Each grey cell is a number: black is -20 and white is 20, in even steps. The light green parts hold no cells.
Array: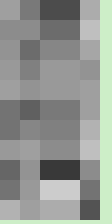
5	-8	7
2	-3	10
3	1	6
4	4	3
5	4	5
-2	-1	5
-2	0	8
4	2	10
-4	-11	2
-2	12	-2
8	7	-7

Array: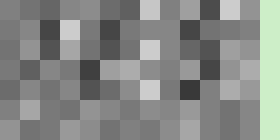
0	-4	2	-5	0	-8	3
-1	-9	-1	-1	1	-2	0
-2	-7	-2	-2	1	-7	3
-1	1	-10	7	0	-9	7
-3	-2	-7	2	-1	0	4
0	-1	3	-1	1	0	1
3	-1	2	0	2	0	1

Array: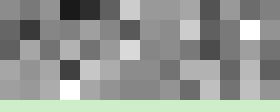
2	3	-13	12	4	-7	-3
-4	1	5	-6	2	-5	20
-5	-2	-2	14	2	-8	5
6	6	11	2	-2	8	9
5	7	6	1	3	10	10

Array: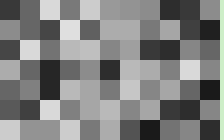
-11	14	12	3	-13	2
2	-9	-5	7	6	-15
-9	-2	10	5	-13	-4
7	-14	2	9	0	1
-4	-14	6	11	6	-16
-6	14	6	1	-11	1
12	3	-1	-7	-2	-13

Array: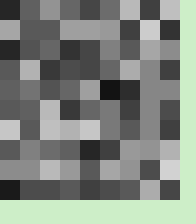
-14	3	-9	9	10
6	-6	5	-10	-12
-14	-4	-9	-6	2
-6	-11	-9	7	-10
-5	-7	5	-13	1
-6	9	-4	-10	-8
11	10	11	-6	-10
-6	-3	-14	4	8
2	9	-6	3	13
-16	-8	-10	-6	-9

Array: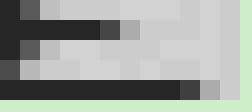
-14	10	12	13	13	13
-14	-14	-14	7	12	13
-14	10	13	12	13	13
-8	12	13	12	12	13
-14	-14	-14	-14	-14	7

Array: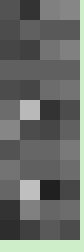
-7	0
-8	-6
-9	-2
-5	-5
-8	-3
-3	-12
1	-9
-7	-4
-2	-5
-4	-15
-12	-4
-13	-6

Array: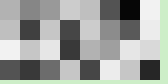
8	4	10	-19
10	11	12	-6
18	16	8	16
-7	-3	-9	11
